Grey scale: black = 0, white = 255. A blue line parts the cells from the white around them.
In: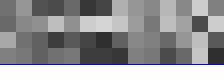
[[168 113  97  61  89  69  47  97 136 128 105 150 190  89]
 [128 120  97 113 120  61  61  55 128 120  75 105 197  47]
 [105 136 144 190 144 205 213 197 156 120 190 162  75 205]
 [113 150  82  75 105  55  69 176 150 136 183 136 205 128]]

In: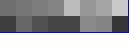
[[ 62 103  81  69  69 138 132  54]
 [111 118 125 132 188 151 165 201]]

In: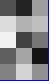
[[ 81  35 158]
 [242  65 118]
 [ 95 165  20]
 [220 178 191]
 [130 212 145]]

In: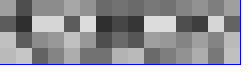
[[ 92  47 214 214  92 220  47  70  54 220 220  78  62 214  99]
 [159  78 140 140 167 146 106 114 106 120 114 132 146 126 159]
 [192  92 140 152 192 152  78 106  86 159 152 132 159 132 186]
 [186 198  99 132 173 114 114 179 186 106 126 146 173 120 192]]

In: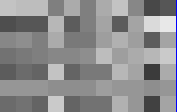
[[ 78  86  86 183  92 127 164  92 164 218 232]
 [ 92 107 100 195 100 121 121 183 164  59 171]
 [107 114 100 202 100 114 114 177 150  65 164]
 [114 121 127 135 135 142 189 158 171 183 202]
 [135 142 127 171 121 121 158 177 158  92 164]
 [150 150 150 142 142 142 158 150 150 142 150]
 [195 189 189 127 171 127 171 195 135  72  86]]

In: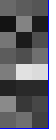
[[118  27  78]
 [ 34  41  41]
 [138  56  71]
 [ 92  78 112]
 [105  92  85]
 [ 99 112  64]
 [ 19 131  27]
 [125 225 219]]

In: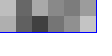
[[175  96  64 117 144 196]
 [190 103 169 137 124 156]]

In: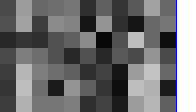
[[ 40  54  46  81  95 140   8  81 189 103  15]
 [ 74 126 110  81  40  81  40  89  74 148  74]
 [ 74 156 103 110 118  46  95  54  89 162 103]
 [ 81 162  61 140 132  21 148  46  21 103 118]
 [ 61 176 118 118 126  46  67  28 156 182  95]
 [ 61 182 126 110  95  46  67  21 156 195 103]
 [ 54 189 110  28 148  95  54  15 189 176  28]]

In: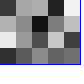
[[ 49  91 140  98 112]
 [179 140  18 125 192]
 [233 154  78 199  63]
 [ 57 167 173  33 241]]
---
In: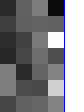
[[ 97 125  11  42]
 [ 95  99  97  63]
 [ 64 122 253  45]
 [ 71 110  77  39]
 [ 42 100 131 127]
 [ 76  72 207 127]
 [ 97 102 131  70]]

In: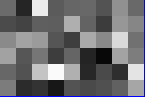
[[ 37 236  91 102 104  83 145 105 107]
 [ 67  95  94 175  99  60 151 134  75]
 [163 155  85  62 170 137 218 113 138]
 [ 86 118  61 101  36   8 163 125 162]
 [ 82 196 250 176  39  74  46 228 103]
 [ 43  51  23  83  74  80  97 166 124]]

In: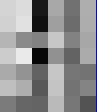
[[220  24 168 113 174 212]
 [225  16 159 108 173 209]
 [138 130 199 130 167 181]
 [234   7 145  99 171 204]
 [147  98 198 118 115 170]
 [174  88 196 115 132 191]
 [102 100 186 119  83 123]]

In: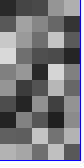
[[ 68  72 150 175  41]
 [162 135 102  51  87]
 [153 111 195  89 201]
 [112  79  75  37 217]
 [152  41 212 127 129]
 [ 61  84 184 103 149]
 [ 36 145  65 147  77]
 [131  86  33 138  34]
 [ 94 196 115 179  96]
 [167 111 191  87 180]]

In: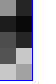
[[ 36 148]
 [  8  28]
 [ 36  76]
 [200  84]
 [163 200]]

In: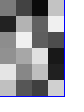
[[ 66  11 195 123]
 [179  97 240  34]
 [240  94  77 141]
 [167 225  24 145]
 [135 190  32 229]
 [ 86  63 208 192]]

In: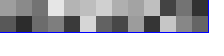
[[138 115 230 180 190 208 175 163 191  67 115  49 158]
 [ 44 108 126  58 214  98  71 156  53 198 135 101  88]]

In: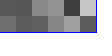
[[ 86 137 147  63 199  87]
 [ 91  96 135 159  91 110]]

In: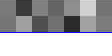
[[ 58 129 101 142 208 116 121]
 [159  80 114  43 163 123 117]]
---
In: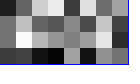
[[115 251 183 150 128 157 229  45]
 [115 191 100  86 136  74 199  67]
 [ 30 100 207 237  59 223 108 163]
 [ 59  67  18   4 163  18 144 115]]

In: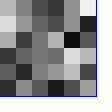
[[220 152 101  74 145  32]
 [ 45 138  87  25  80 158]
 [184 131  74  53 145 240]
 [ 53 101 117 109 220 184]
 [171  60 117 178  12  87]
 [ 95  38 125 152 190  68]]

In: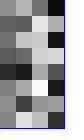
[[133 223 189  49]
 [113 197 203  18]
 [141 181 113  11]
 [127 168 250  25]
 [ 90 105 209 215]
 [ 97  90 230 175]
 [141  63 149 155]
 [ 43  25 168  83]]

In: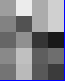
[[158 236 172 208]
 [137 192  94 110]
 [116 186  88  59]
 [102 144  53  25]
 [130  82 172 208]]

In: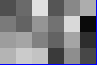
[[180 203 195  58 142  71]
 [157 165 129  99 165  45]
 [ 79 106 225  85 136 173]
 [122  99 149 114 217  10]]

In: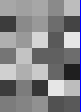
[[117 195  96  96 109]
 [208 175 202 102  31]
 [167 160 167 138 189]
 [175 153 214  89 230]
 [ 60 138 153 109  68]
 [124 132 145  81  89]
 [ 60 124  53 230 189]]

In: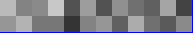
[[150 179 119 119  52 131 150  96 172 112  90 138]
 [186 131 138 200  82 157  82 144 112  96 165  67]]
